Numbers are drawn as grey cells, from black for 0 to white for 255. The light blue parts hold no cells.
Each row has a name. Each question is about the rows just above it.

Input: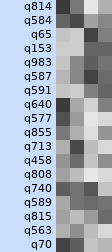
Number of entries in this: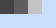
3
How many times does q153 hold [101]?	2
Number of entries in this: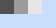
3

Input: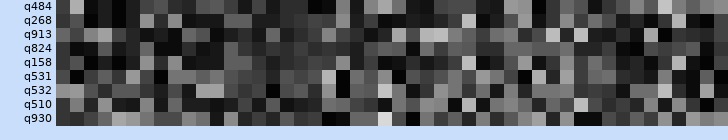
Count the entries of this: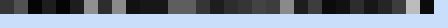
31
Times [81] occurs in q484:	4

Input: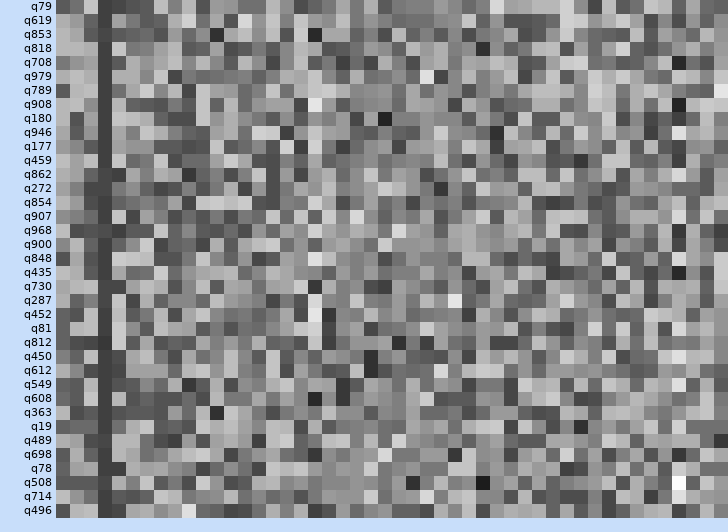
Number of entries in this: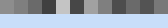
12
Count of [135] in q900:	3

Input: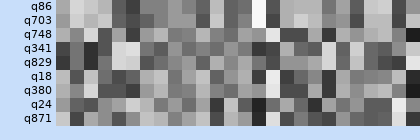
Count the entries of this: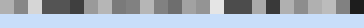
26
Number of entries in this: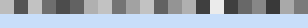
22
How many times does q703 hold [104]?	0
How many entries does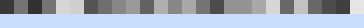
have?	26

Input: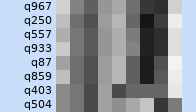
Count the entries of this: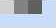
3
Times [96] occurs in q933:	0
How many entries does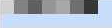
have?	7
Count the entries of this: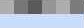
6
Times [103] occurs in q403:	3
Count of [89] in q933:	1
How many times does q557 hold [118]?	1

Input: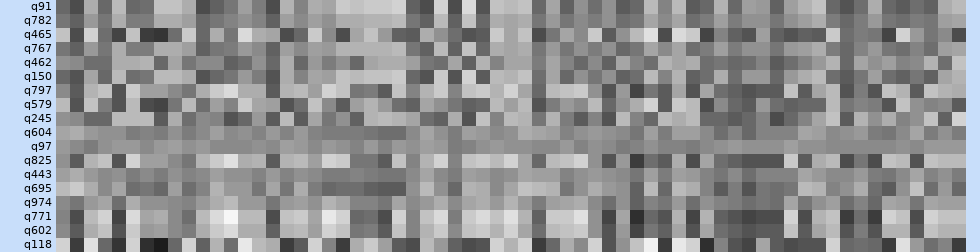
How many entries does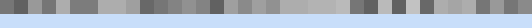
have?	38
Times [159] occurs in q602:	2
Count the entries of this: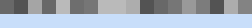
18
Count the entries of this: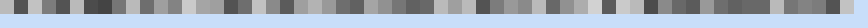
61
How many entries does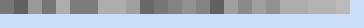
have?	25
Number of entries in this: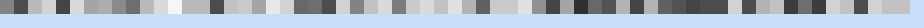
65

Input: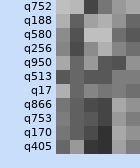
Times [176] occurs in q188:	2
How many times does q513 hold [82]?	0

